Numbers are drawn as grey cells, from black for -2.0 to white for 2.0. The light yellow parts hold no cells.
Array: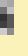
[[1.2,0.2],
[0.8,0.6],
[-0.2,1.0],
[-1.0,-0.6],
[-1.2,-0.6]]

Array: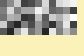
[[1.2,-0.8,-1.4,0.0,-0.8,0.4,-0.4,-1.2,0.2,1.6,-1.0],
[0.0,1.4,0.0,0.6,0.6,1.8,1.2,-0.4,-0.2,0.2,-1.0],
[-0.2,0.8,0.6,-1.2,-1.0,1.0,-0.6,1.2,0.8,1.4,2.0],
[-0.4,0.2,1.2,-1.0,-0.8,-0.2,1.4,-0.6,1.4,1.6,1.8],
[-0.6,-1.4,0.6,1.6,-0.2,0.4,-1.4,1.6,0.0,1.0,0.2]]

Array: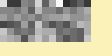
[[1.5,-1.1,-1.1,0.1,-0.1,1.3,-0.5,0.7,1.9,-1.3,-0.9,-0.5,-1.1],
[1.1,0.3,-0.3,-0.1,-0.3,0.9,0.7,0.7,-0.3,-0.1,-0.3,-0.5,0.7],
[0.9,0.7,0.5,-0.7,0.5,1.1,0.5,1.1,-0.1,-0.7,-0.3,-0.5,1.1],
[0.5,0.1,0.5,0.1,0.3,-0.1,0.3,0.5,0.5,0.7,0.3,0.3,0.5],
[0.1,0.1,-0.1,0.3,-0.5,0.9,0.1,0.1,-0.3,0.3,-0.1,0.3,0.7],
[-0.9,-0.7,-0.5,0.5,-0.5,1.1,-0.1,-0.7,-0.3,-0.7,0.1,0.9,0.7]]

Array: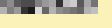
[[0.8,0.0,0.4,-1.2,-1.6,1.4,-0.4,0.8,0.2,0.0,-0.2,-0.4,0.8,1.0],
[-0.2,0.2,-0.6,-0.8,-0.8,0.0,0.4,0.6,-1.2,1.0,1.2,-0.6,0.6,-0.2]]

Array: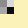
[[0.6,-1.8],
[0.2,1.4]]

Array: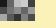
[[0.6,-0.6,-1.2,0.0,-0.8],
[-0.8,-0.2,0.2,-0.4,0.4],
[-1.6,-0.4,1.0,1.2,-1.0]]

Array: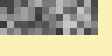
[[0.7,-0.1,0.3,-0.5,-0.1,0.1,-0.5,-0.3,-1.1,0.9,-0.5,0.7,-0.9,-0.3],
[0.5,0.1,0.3,0.5,0.1,-1.1,0.1,-0.1,-0.7,0.9,0.1,0.7,0.9,-0.5],
[0.1,-0.9,0.1,0.5,0.1,-0.9,-0.3,0.5,0.9,-0.3,-0.5,1.1,0.3,-0.7],
[-0.9,-0.9,-0.1,-0.7,0.3,0.7,-0.1,-0.1,0.9,0.5,0.3,-0.7,0.7,-0.9],
[-1.1,0.7,-0.7,-0.7,-0.9,-0.5,-0.7,-0.1,0.3,1.1,1.1,-0.3,0.5,0.1]]

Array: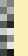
[[1.2,1.6],
[1.0,-0.4],
[0.6,0.0],
[0.2,1.6],
[-0.2,0.8],
[-0.6,-1.4],
[-0.8,0.2],
[-1.0,-1.6]]
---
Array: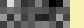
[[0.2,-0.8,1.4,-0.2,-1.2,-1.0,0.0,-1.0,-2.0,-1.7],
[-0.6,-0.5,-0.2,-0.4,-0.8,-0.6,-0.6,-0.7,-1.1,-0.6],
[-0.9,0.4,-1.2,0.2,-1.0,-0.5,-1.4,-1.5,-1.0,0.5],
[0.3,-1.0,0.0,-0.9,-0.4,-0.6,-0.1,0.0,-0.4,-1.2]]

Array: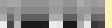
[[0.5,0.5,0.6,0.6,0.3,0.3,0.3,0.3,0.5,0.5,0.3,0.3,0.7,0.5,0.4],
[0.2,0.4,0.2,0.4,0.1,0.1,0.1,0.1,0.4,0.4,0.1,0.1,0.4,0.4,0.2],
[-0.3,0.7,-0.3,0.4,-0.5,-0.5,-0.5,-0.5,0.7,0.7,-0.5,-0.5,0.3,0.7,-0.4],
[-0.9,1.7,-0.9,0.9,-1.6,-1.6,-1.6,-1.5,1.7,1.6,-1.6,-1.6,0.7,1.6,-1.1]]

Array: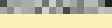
[[-1.5,-0.8,0.6,0.5,0.7,0.7,1.0,-0.2,1.2,0.0,0.9,0.6,0.0,0.9,0.9,0.0],
[0.9,0.6,0.2,1.0,0.7,0.6,-0.3,1.3,0.2,0.7,-0.9,0.2,0.0,0.5,0.4,1.0]]

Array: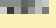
[[1.1,0.2,0.2,0.2,-0.4,-0.2,0.9],
[-0.1,1.2,-1.1,0.5,-0.6,0.4,1.0]]

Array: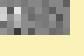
[[-0.5,0.1,0.0,0.1,-0.1,0.1,0.1,-0.2,0.1,0.1],
[0.1,1.2,-0.6,1.6,0.0,-0.2,0.2,-0.1,-0.5,0.1],
[0.1,1.3,0.3,0.9,0.2,-0.3,-0.1,-0.1,0.3,-0.7],
[0.1,-0.3,0.1,0.7,0.2,0.2,0.0,-0.1,0.1,-0.3],
[0.0,0.3,0.0,-1.1,0.2,-0.6,0.1,0.1,-0.3,-0.2]]

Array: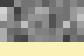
[[-0.2,-1.0,-1.0,0.2,-0.2,-0.2,0.0,-0.5,-0.2,0.2,-0.2,0.1],
[0.6,1.3,0.3,-1.0,-0.2,0.0,0.7,0.6,-0.1,-0.1,-0.2,0.4],
[1.0,1.1,0.2,-0.7,-0.1,0.3,0.3,0.2,-0.7,-0.2,-0.2,0.4],
[0.5,0.0,0.2,0.0,1.0,0.1,-0.3,0.2,-0.7,-0.2,1.0,-0.2],
[0.2,0.7,-0.3,-0.4,-0.2,0.3,0.0,0.0,-0.2,0.2,-0.2,-0.3],
[-0.4,0.7,-0.1,-0.8,-0.9,0.0,0.2,0.1,0.0,0.1,-1.0,-0.2]]

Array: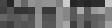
[[1.1,-0.9,-1.4,0.2,-0.4,0.3,0.2,0.3,0.3,0.0,1.2,-1.4,-1.3,-1.4,-1.3,-1.3],
[0.1,-1.0,-0.7,-1.2,-1.2,-1.1,0.2,-1.1,-1.1,0.3,0.1,-0.6,0.7,-0.6,0.4,0.6],
[0.1,-0.4,-0.6,-0.6,-0.4,-0.7,0.3,-0.7,-0.7,0.3,0.1,-0.6,-0.3,-0.6,-0.5,-0.4],
[0.5,-0.8,-1.0,-0.6,-0.7,-0.6,0.3,-0.6,-0.6,0.3,0.6,-1.0,-0.3,-1.0,-0.5,-0.3]]

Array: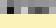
[[0.4,0.7,-0.2,0.2,0.3,0.2,0.3,0.3],
[0.8,0.6,-1.7,0.2,1.2,-0.3,-0.8,-0.4]]
